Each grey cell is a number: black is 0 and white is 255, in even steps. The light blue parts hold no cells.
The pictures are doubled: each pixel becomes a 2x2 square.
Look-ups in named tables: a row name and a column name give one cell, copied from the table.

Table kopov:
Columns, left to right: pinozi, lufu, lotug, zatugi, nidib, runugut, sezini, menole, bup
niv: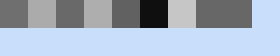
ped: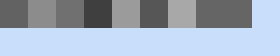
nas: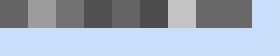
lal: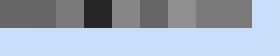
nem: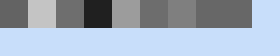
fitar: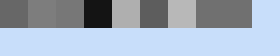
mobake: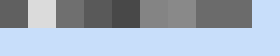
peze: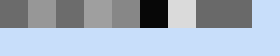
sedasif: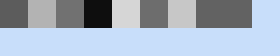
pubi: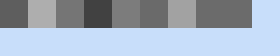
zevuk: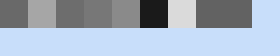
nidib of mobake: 72
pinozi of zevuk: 105
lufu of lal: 102
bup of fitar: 112
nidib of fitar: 175
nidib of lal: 134
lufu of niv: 171
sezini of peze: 218
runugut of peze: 7
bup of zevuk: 98
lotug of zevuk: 109
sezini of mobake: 137
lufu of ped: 140
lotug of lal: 123

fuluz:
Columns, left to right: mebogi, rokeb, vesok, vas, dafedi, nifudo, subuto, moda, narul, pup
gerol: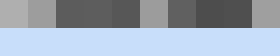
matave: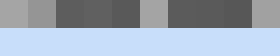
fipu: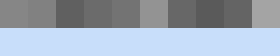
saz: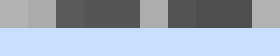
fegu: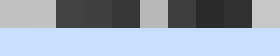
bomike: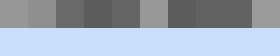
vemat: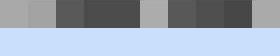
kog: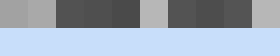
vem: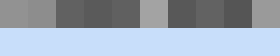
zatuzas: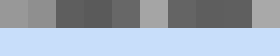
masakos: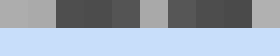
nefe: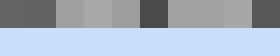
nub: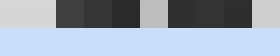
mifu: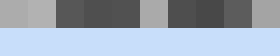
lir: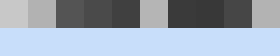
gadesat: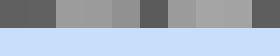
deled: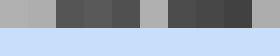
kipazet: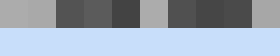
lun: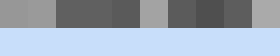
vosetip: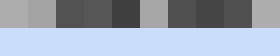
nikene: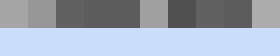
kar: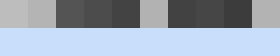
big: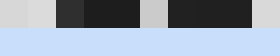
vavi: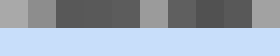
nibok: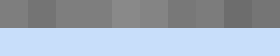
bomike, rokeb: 143
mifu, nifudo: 170
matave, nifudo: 164
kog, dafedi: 74
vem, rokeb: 141
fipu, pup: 164
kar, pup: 179
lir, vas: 74
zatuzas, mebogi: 152
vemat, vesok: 89
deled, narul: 65
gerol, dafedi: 87
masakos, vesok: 78
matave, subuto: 91
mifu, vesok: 87

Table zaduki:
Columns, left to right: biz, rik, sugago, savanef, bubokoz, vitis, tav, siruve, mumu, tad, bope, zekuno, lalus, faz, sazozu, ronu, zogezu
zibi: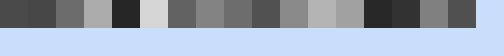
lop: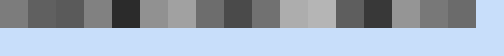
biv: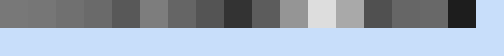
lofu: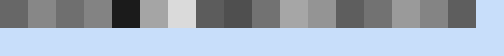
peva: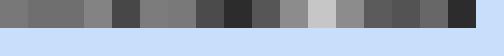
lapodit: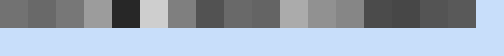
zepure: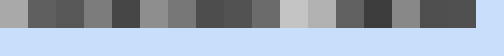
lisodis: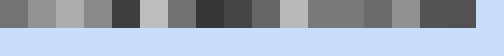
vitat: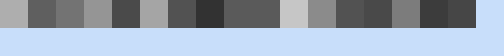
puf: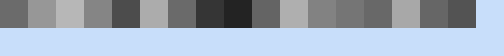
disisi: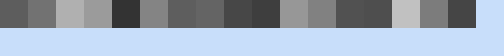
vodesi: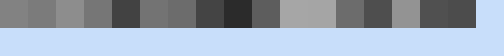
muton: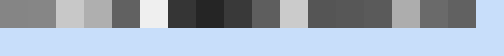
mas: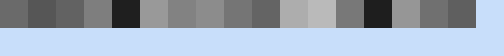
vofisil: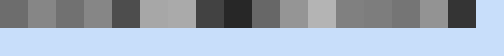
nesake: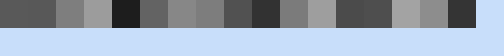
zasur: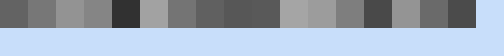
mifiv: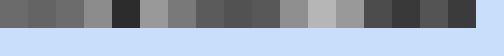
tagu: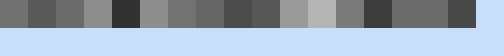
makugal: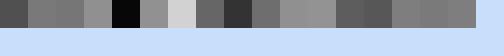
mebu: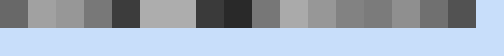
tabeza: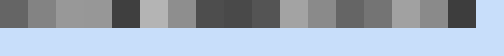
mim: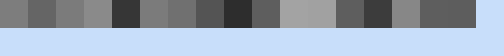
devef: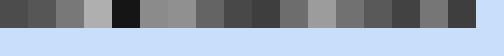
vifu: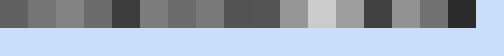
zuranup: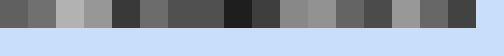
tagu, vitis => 142
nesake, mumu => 81
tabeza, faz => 116
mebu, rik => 161
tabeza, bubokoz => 63
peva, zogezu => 44
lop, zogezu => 107
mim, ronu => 94
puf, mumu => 35
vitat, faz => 73
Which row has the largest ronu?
vofisil

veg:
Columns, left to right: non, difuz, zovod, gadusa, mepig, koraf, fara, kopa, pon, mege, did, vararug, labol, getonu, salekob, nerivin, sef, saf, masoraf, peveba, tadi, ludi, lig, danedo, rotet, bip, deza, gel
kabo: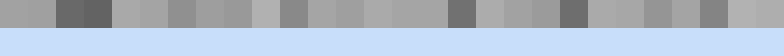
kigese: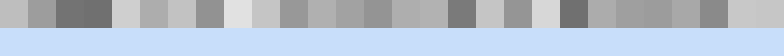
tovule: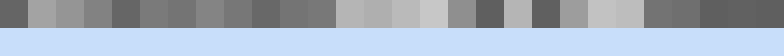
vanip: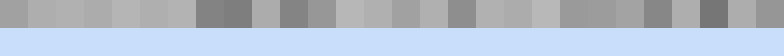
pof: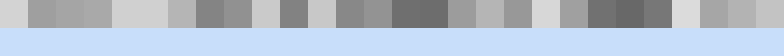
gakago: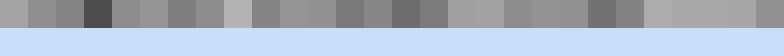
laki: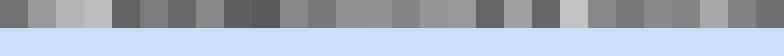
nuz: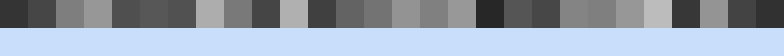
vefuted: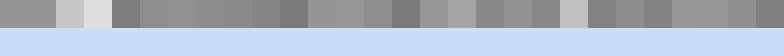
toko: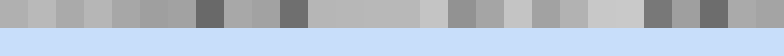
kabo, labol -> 159
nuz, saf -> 39
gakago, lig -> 131
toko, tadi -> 178
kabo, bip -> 132
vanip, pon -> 126
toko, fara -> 162
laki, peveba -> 102
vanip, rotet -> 174
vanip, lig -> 163
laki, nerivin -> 148
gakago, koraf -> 149
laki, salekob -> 133
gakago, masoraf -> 141
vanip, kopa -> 131
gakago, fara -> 126
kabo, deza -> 178
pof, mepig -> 208
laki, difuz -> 153

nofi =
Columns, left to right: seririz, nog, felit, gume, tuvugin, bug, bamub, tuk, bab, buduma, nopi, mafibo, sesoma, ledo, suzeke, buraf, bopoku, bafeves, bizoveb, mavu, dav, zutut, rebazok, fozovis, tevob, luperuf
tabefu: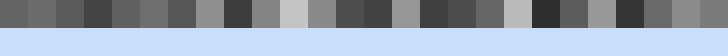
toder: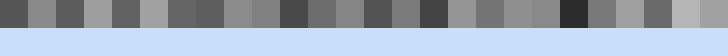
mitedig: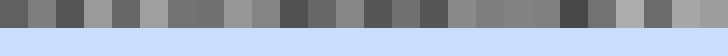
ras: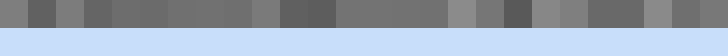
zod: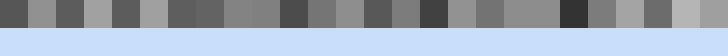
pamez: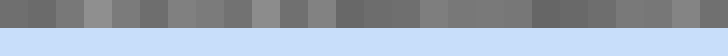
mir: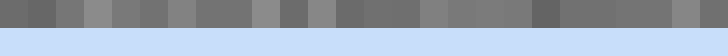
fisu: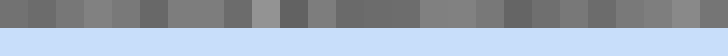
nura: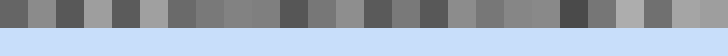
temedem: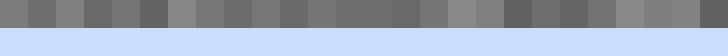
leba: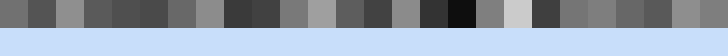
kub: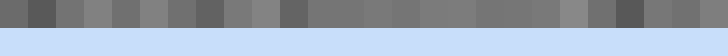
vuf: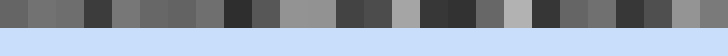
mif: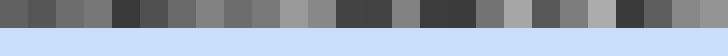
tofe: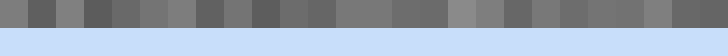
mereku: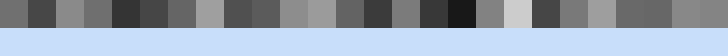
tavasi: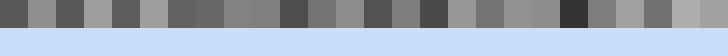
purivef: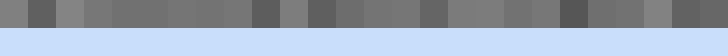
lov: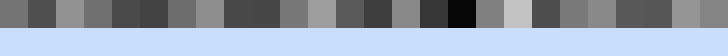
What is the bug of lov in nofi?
66
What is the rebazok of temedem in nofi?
137
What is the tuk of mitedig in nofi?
113
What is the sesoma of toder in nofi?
133
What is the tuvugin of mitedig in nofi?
103
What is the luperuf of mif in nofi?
147
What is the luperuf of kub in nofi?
126
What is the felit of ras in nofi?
124
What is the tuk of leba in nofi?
140
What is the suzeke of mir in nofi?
111
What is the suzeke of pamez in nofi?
111
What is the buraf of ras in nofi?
113

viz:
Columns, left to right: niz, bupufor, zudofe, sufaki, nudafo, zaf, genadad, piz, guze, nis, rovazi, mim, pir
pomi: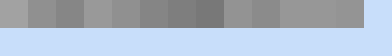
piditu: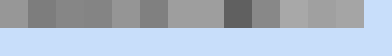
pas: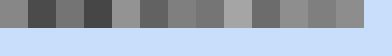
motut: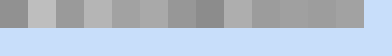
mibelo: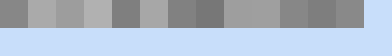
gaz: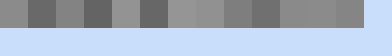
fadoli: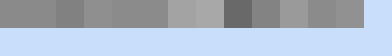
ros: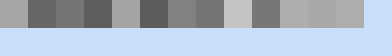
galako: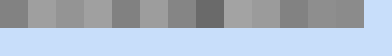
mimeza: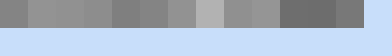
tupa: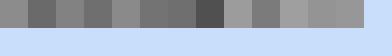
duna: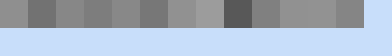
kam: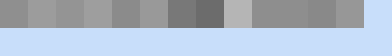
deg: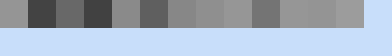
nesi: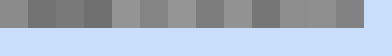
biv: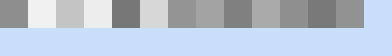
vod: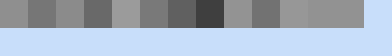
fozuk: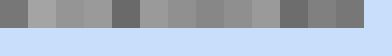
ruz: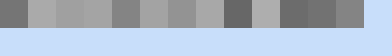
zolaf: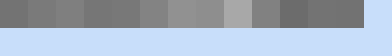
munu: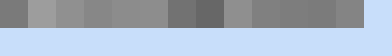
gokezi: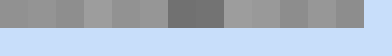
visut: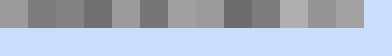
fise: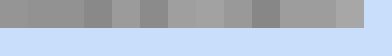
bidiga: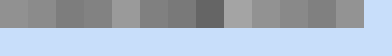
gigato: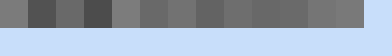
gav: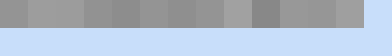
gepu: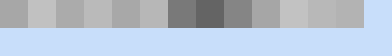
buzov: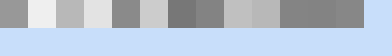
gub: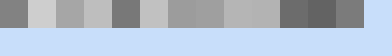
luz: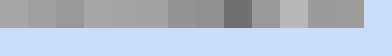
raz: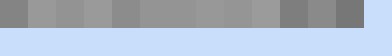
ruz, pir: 132
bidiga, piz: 101
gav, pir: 159
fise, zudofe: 146
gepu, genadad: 121
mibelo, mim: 126
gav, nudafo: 141
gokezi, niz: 145
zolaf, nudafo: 120
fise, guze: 153
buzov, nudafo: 138
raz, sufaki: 154
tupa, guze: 156
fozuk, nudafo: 106
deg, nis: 116
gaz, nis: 112
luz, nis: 153
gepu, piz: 100
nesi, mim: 143
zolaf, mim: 115
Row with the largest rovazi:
gepu

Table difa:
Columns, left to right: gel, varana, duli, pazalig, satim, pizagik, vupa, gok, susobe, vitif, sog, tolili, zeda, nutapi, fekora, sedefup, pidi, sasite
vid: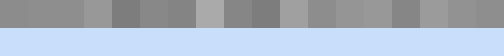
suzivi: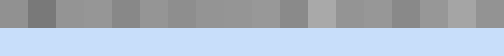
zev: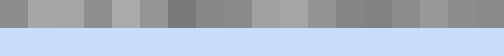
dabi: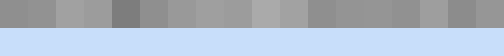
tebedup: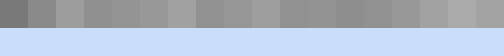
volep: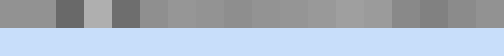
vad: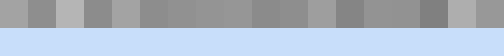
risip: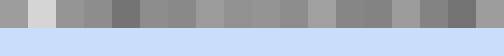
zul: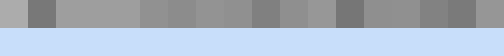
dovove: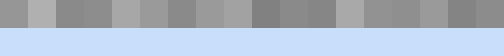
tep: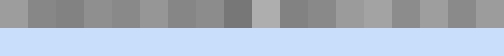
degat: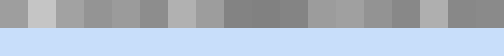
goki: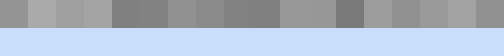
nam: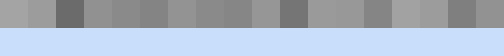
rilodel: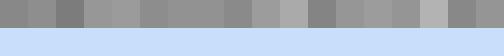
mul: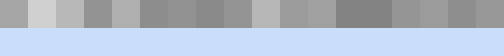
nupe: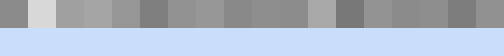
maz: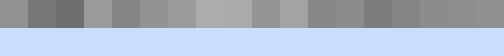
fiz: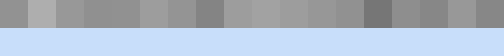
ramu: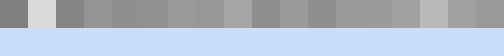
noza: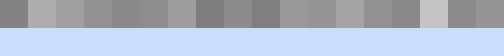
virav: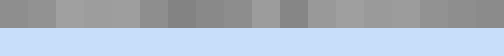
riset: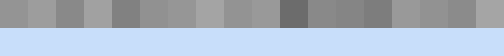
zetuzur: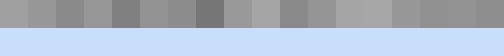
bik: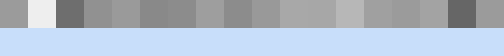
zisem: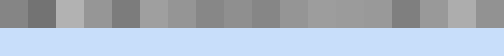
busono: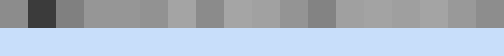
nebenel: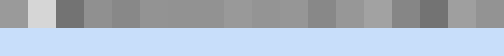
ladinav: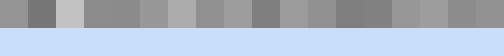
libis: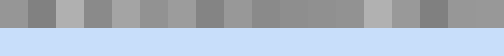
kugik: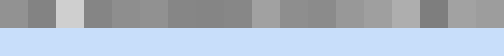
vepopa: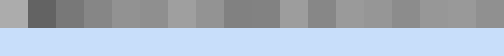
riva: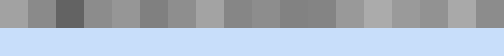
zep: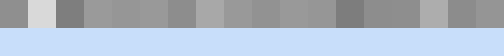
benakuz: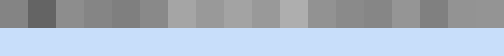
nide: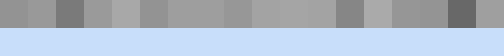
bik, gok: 158
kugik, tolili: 139
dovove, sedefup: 154
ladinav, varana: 119
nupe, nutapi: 147
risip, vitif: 148
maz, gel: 145
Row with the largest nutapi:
libis

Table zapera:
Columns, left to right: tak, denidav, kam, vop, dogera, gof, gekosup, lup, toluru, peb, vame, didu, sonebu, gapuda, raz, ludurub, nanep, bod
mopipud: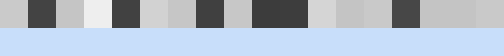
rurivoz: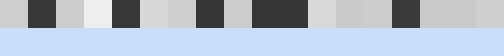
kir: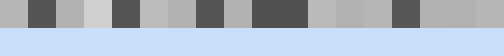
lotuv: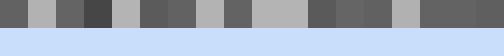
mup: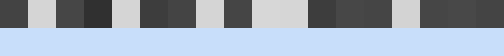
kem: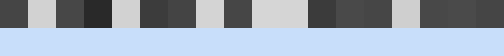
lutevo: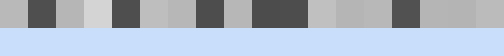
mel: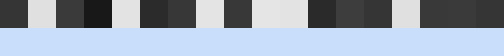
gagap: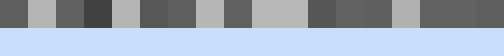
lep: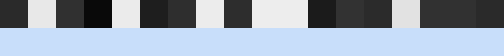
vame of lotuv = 180
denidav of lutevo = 79
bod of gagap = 94
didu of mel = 42
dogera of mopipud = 65
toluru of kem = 70
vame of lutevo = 77

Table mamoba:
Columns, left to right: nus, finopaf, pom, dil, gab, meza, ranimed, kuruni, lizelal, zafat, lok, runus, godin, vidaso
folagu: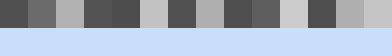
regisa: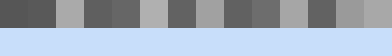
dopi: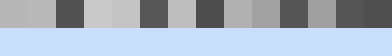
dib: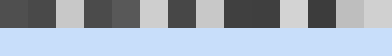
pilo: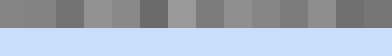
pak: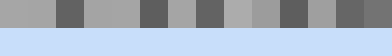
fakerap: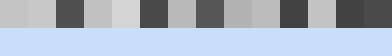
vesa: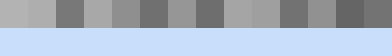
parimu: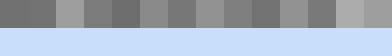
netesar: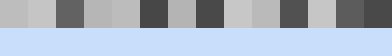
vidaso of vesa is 115
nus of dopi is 183
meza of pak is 94
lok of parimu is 146
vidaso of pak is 115
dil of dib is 75
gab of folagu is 77
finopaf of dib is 73
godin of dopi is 84
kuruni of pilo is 123

